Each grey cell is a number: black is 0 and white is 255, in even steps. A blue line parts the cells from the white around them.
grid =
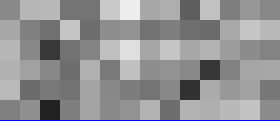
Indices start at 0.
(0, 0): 137
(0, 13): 135
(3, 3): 110
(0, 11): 126
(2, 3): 114
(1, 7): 114
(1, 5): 141
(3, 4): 176
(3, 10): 55
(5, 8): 110
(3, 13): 167
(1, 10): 107
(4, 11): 153
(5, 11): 185
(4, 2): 121
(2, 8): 198
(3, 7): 141
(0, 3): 116
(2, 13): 131
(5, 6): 146
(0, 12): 150
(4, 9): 49
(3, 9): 137

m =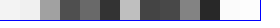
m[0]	243
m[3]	79
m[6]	191
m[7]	68

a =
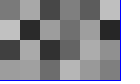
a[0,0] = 122
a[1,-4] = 157
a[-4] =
[122, 168, 71, 127, 92, 191]
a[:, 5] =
[191, 38, 144, 127]
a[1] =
[193, 42, 157, 112, 158, 38]
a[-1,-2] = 153

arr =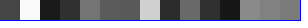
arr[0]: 69
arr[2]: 26
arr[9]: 105
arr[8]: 43

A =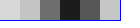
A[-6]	215
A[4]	87
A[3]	28

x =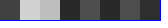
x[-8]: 65
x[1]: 210
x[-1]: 46

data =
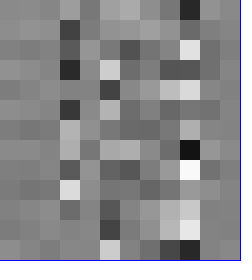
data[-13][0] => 138
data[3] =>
[145, 140, 133, 42, 138, 205, 109, 125, 85, 86, 112, 133]
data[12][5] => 204
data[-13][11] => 137
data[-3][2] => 140
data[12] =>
[141, 133, 125, 135, 134, 204, 130, 111, 71, 40, 131, 136]
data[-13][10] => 146
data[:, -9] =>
[157, 66, 90, 42, 130, 56, 179, 174, 90, 219, 108, 131, 135]
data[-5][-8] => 147
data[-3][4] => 132
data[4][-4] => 189
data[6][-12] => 125
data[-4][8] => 117
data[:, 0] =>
[138, 141, 129, 145, 125, 141, 125, 138, 127, 123, 129, 124, 141]
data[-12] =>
[141, 146, 143, 66, 124, 146, 150, 159, 146, 106, 127, 133]
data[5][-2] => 114
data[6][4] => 144
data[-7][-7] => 120
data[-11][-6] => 82
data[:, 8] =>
[119, 146, 132, 85, 189, 104, 120, 109, 153, 117, 177, 183, 71]
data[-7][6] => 106
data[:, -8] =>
[120, 124, 149, 138, 131, 138, 144, 119, 147, 141, 132, 135, 134]
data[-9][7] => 153

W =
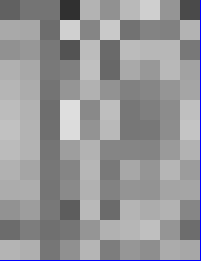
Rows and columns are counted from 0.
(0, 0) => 97
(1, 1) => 167
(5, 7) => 127
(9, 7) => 147
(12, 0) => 180
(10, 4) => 185
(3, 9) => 162
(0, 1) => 116
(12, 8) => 171
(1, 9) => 179
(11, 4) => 149
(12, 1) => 175
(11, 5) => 177
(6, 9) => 196
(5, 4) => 137
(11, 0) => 108
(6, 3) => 220
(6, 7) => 120
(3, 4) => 192
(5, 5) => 190
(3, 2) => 121
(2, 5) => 106
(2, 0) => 145
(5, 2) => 110
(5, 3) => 222
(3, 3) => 127
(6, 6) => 119
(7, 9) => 178
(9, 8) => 164
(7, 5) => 133
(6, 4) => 147
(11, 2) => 112

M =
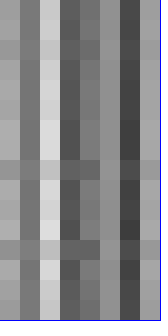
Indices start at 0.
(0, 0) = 158
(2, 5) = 147
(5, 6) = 68
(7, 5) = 144
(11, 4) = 125
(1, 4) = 116
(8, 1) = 124
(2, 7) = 156
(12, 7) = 152
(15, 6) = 74
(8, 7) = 154
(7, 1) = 116
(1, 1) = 120
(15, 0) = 155
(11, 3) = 80
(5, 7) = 164
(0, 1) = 121
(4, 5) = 144
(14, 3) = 91
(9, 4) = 123
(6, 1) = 116
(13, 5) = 143
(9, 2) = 216
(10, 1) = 117
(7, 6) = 64
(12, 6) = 76
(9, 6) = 65
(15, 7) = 157
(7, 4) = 123
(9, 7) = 167
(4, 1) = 117

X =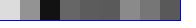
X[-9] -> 220
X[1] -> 147
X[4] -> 92
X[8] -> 89
